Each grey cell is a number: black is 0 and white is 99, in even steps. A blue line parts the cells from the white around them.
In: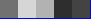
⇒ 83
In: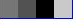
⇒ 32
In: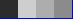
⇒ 80
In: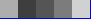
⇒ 24
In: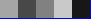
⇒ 28
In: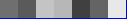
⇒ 35
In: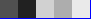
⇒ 13
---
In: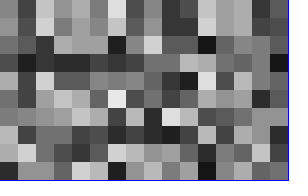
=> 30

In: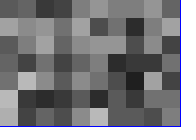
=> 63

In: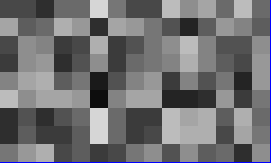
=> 36

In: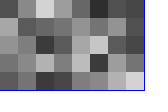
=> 31

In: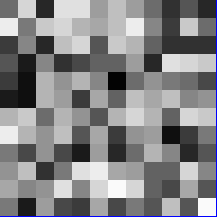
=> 42
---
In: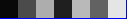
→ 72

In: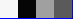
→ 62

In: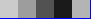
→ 70

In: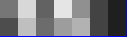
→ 84

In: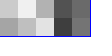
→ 88

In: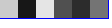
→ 79

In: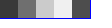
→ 79

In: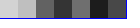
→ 74

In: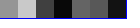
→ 58

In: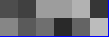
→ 69
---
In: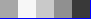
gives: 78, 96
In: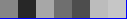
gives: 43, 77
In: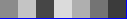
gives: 85, 85
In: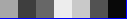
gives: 92, 92
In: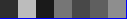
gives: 46, 73
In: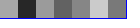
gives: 38, 79
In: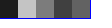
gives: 48, 76
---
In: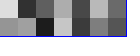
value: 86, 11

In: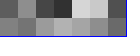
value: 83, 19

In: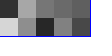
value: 83, 15

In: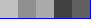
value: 75, 25

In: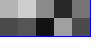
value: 80, 7

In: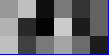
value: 79, 1

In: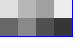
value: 92, 21

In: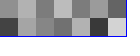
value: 82, 22

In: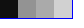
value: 81, 6

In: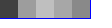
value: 74, 25
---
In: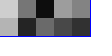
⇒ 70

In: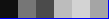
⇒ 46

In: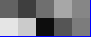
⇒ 89

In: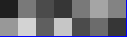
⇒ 37

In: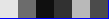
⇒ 42

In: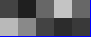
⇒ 72
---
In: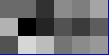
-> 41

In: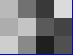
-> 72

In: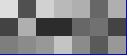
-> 86

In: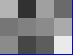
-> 70

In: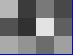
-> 71

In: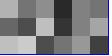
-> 69

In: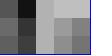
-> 33

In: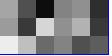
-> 64
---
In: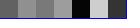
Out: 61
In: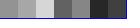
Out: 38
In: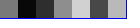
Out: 55
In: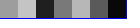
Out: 47
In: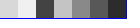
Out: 76
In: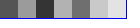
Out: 69
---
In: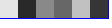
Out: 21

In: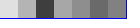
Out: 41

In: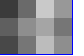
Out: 28

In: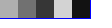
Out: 21

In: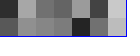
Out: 18

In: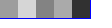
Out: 51

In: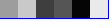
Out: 24
